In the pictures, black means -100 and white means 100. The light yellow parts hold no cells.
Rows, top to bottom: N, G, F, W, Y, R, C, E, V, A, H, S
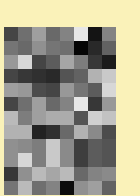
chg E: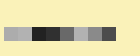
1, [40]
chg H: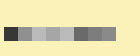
7, [3]
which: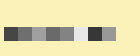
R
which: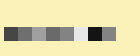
N
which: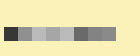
H

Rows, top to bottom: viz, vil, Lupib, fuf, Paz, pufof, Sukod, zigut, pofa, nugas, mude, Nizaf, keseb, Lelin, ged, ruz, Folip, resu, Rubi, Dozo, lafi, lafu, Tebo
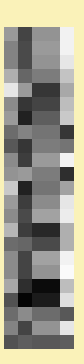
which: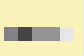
lafu
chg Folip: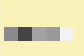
4, [27]
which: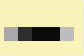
Rubi

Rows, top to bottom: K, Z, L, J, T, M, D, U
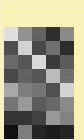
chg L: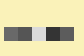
4, [-54]
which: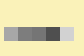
T

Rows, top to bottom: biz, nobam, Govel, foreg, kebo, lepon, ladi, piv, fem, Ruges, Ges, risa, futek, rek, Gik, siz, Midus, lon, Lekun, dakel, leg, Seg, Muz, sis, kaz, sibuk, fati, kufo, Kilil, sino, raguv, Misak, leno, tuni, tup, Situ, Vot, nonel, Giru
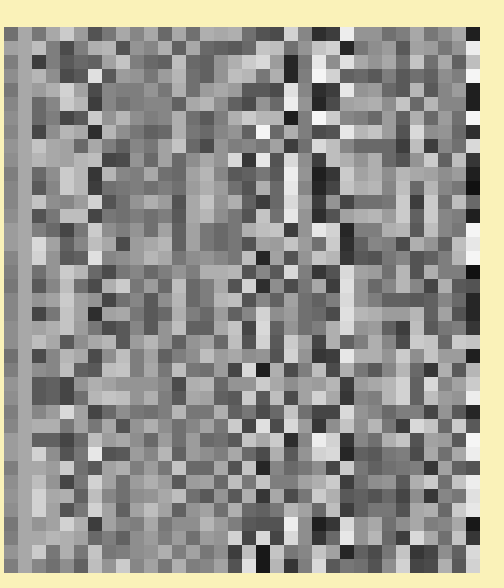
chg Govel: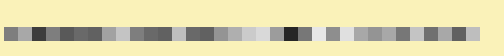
29, [-12]
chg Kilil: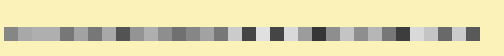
20, [-41]
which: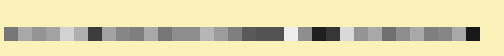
Situ

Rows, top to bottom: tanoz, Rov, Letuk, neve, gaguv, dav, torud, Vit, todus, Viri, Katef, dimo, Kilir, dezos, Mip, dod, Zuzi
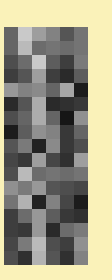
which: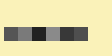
todus
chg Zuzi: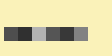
5, [-62]
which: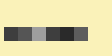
neve

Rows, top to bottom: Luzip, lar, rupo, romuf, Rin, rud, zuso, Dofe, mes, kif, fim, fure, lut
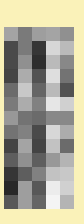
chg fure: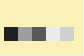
1, [-69]
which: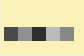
rupo
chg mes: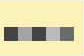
4, [52]
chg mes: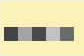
3, [-47]
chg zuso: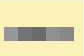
4, [7]
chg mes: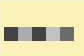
2, [29]
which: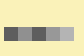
kif

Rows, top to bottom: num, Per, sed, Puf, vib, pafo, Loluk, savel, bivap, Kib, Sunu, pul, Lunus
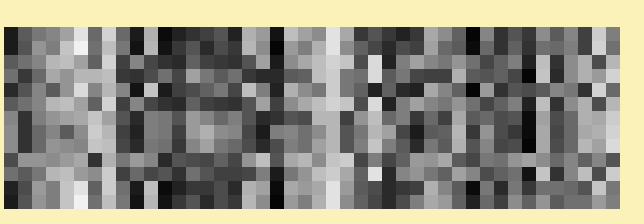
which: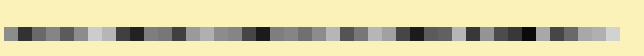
savel
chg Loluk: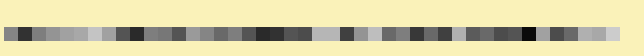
33, [32]
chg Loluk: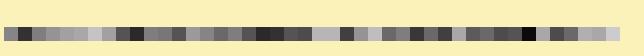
39, [26]
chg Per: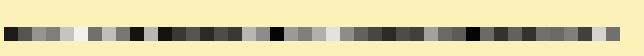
34, [-91]
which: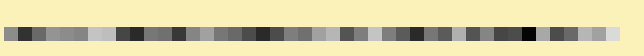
bivap

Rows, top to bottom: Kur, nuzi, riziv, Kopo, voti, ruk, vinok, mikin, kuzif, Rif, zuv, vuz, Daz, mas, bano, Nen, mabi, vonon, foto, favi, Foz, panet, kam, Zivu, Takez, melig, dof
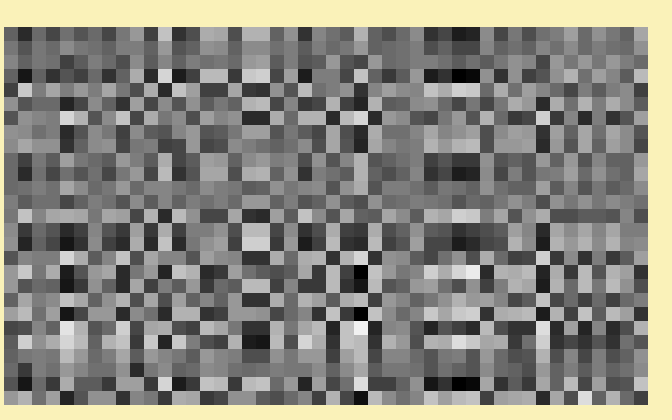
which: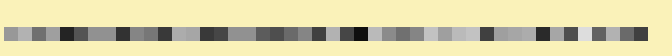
dof
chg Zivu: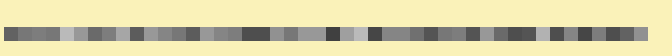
30, [-17]
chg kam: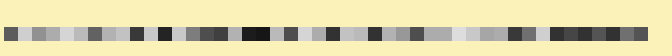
31, [40]
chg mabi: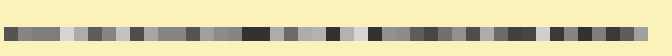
41, [9]
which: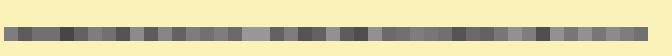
Daz
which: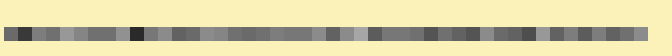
Takez
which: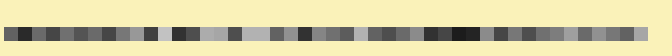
Kur

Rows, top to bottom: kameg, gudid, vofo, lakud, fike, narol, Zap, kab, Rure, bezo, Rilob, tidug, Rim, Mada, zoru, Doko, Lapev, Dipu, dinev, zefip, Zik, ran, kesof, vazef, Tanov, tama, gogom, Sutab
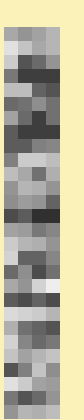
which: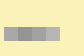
kameg
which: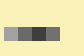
Zap
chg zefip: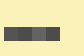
1, [-28]

